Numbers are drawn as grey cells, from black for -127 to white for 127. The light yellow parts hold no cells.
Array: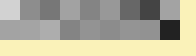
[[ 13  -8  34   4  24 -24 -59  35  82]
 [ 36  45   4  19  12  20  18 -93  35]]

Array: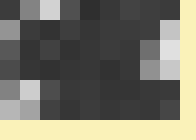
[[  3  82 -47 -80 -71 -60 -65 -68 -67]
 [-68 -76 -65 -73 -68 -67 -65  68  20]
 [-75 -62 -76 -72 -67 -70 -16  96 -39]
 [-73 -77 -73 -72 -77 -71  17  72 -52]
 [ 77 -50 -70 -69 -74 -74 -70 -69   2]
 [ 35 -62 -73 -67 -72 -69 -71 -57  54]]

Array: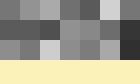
[[ 19  42 -15 -37  81  -9  -9]
 [-36 -47  17   8 -18 -73 -36]
 [ -7  77  13  -3  40 -79  13]]

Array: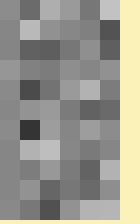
[[-20  46  26  -8  66  12]
 [ 57  17   7   0 -44   6]
 [-30 -33  -8  15 -32   5]
 [  1  -3  14   6  17  22]
 [-52 -12  26  50  -3  10]
 [ 19  26  -4 -29 -21   7]
 [-75  29   6  29  12  11]
 [ 50  62   7  -5   6   6]
 [ -2  24  -4 -28  50   6]
 [ 18 -25  -8 -21  14   6]
 [ -7 -46  18  51  53   9]]

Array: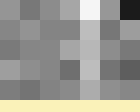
[[  -7   12   38  117   23 -100   21]
 [  19    4    4   61   -8   29    6]
 [   6    7   38   55   13   -6   -5]
 [  14    6  -16   61  -11  -33   30]
 [ -11    3   10   44   15    7   -2]]

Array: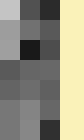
[[ -46  -84   68]
 [ -14  -38   29]
 [-102  -50   31]
 [ -25  -23  -37]
 [ -18  -31  -27]
 [   4  -24   -8]
 [   7  -79   -8]]
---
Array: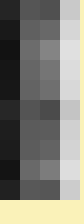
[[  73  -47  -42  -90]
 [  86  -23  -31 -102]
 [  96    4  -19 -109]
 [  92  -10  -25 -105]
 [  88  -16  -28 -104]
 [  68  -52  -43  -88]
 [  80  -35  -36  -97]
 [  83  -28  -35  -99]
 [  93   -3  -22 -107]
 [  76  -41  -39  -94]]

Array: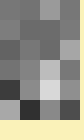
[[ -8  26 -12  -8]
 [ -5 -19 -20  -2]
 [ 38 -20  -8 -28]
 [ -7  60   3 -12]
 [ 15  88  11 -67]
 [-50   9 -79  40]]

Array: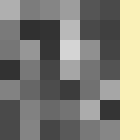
[[-53 -42  29   5  -3  47]
 [-63 -54  57 -76 -79  -5]
 [-59  16  84 -74  22  -9]
 [-44 -11  38 -58  -7 -77]
 [ 38 -14 -67 -51 -25   2]
 [-75  43 -12 -22   1 -53]
 [  6  -7 -38 -57   4 -54]]

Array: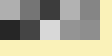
[[  5  50 -67 -10  47]
 [ 14  20  88 -59 -89]]

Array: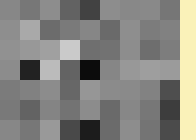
[[  -9    9    8   13  -61  -29   13   -8    7]
 [   1   -3   14  -21    6   -5  -19   41   14]
 [  -2  -17   13  -13  -16   74   32   24   17]
 [  27   30   24    6 -115  -28   59  -93   12]
 [ -49    2   10   11   22  -24   12    1   -4]
 [ -66   -8    7  -21   12  -12    4  -28   -6]
 [ -52  -11   13  -20  -99  -54   25   -8    7]]

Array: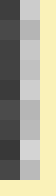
[[ 76 -65]
 [ 53 -54]
 [ 71 -62]
 [ 65 -61]
 [ 78 -68]
 [ 54 -52]
 [ 58 -59]
 [ 84 -71]
 [ 58 -56]]

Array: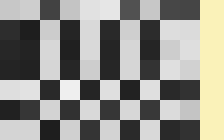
[[-58 -56  71 -46 102  97  68 -61  78  71]
 [ 91  93 -83  79 -86  89 -90  76 -97 -82]
 [ 94  77 -90  86 -90  89 -95  87 -92 -88]
 [ 81  95 -76  86 -89  77 -89  86 -93 -91]
 [-77 -86  95 -93  95 -90 111 -86  98  94]
 [ 68  91 -71  87 -73  89 -78  83 -73 -94]
 [-77 -86  89 -85  83 -75  80 -97  84  84]]
